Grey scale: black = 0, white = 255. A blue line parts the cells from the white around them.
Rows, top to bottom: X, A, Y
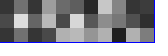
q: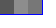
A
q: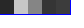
X
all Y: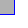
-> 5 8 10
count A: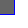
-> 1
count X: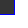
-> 3
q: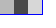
A

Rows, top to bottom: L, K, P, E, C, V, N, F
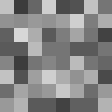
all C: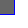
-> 8
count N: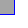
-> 2
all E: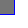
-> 4 5 8
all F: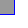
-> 1

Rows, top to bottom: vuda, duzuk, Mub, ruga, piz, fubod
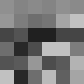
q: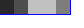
ruga
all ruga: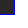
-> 2
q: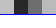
fubod
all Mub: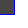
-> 1 5 6

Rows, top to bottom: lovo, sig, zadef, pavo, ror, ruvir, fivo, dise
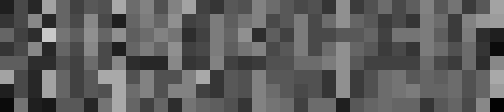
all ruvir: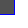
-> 10 12 13 18 22 23 27 34
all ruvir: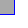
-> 8 9 15 36
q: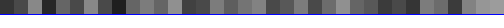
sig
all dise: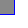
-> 35
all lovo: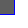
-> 30

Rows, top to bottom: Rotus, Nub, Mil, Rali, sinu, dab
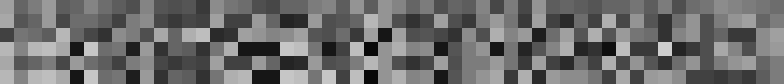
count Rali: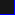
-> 7
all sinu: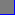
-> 4 10 26 34 35 52 56

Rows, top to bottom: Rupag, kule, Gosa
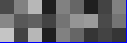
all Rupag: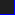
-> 4 7
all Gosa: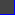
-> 2 8
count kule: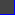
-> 1
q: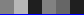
Rupag
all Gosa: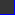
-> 7 9
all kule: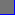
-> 5 9

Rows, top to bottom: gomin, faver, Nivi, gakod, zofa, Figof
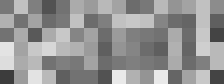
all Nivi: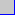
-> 5 15
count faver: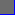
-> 3
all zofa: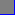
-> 5 10 15
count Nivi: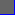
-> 0
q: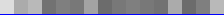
zofa

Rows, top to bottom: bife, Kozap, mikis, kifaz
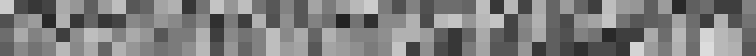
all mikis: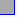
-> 2 10 22 35 39 47 53
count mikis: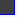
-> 4
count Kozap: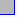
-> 2
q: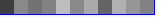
mikis
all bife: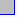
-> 9 18 35 44

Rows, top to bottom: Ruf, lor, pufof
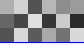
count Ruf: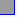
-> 1
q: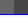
lor
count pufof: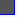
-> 1
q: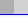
Ruf

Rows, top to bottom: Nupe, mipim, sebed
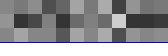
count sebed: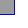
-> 0
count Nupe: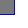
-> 3
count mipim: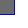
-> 2
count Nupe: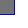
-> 1
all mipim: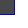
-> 3
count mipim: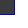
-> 1
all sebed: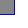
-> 1 3 4 7 11

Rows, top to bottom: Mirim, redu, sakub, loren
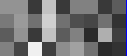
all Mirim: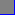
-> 6 7
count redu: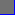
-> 3
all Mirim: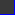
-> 3 5 8

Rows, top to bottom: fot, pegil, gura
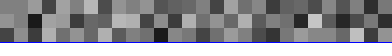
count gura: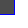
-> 1
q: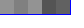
fot
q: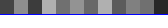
pegil
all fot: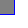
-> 1 2 6 10 15 26

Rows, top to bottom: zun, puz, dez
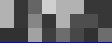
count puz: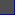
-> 2
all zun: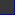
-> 2 7 8
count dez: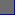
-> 2
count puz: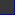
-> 3
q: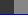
puz

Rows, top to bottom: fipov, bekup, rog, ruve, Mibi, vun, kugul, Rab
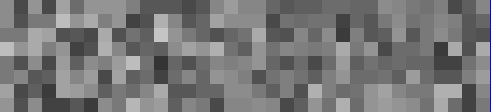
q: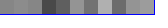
Rab
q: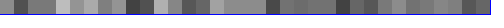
bekup

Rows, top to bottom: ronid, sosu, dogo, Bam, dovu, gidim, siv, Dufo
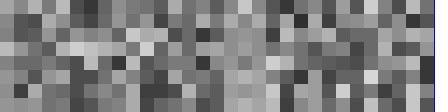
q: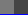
Dufo
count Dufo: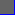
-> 1
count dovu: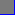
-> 4
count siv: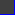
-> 4
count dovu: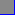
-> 1
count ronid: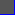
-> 3

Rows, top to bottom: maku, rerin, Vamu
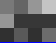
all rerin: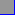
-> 1
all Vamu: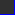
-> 1 3

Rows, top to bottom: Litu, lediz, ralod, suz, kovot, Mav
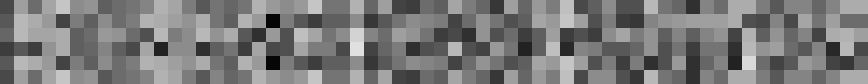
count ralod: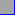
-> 4
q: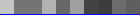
Litu

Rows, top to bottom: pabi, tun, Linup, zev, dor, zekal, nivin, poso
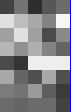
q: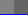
zev
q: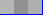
zev
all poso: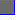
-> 1 3 4
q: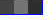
pabi
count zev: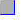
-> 1
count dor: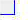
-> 3
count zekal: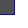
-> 2

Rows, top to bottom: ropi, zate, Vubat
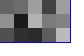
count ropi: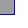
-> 2
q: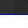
Vubat

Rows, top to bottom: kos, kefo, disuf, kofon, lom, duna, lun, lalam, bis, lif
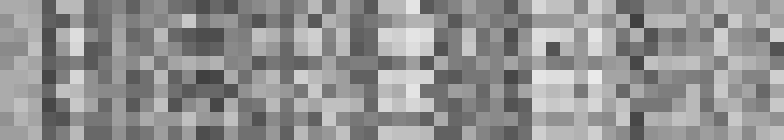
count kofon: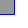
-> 7
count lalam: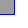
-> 3
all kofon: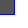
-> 4 32 40 56
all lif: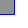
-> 9 47 52
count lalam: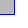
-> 4
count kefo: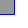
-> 7
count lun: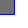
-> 6

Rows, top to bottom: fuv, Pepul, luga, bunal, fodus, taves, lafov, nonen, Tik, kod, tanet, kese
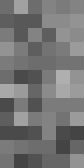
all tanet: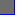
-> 3 4
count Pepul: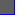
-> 1
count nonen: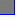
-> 4
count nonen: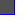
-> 1
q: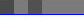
nonen
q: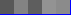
luga
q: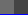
tanet

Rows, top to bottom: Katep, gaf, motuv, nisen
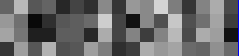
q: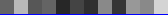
Katep
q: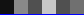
gaf

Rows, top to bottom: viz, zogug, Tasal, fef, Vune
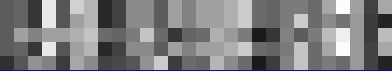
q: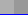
Tasal
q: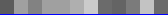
fef

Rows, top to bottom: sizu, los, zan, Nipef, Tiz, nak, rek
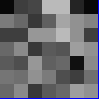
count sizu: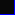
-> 2
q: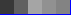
los
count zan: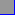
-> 2

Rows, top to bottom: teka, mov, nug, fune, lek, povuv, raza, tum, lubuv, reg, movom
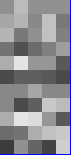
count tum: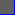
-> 1
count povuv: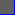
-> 2
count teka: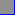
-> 4
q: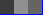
movom
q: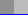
teka
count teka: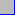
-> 1
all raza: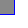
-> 1 2 4 5

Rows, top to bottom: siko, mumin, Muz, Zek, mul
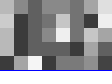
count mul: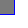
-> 2
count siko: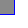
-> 3
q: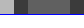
Zek
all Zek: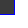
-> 2 6
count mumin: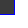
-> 2
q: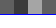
Zek
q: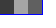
Zek

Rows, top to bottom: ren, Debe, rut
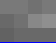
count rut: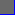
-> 3
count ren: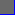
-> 0
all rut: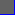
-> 1
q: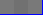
ren
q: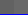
rut
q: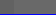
rut
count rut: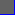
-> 1

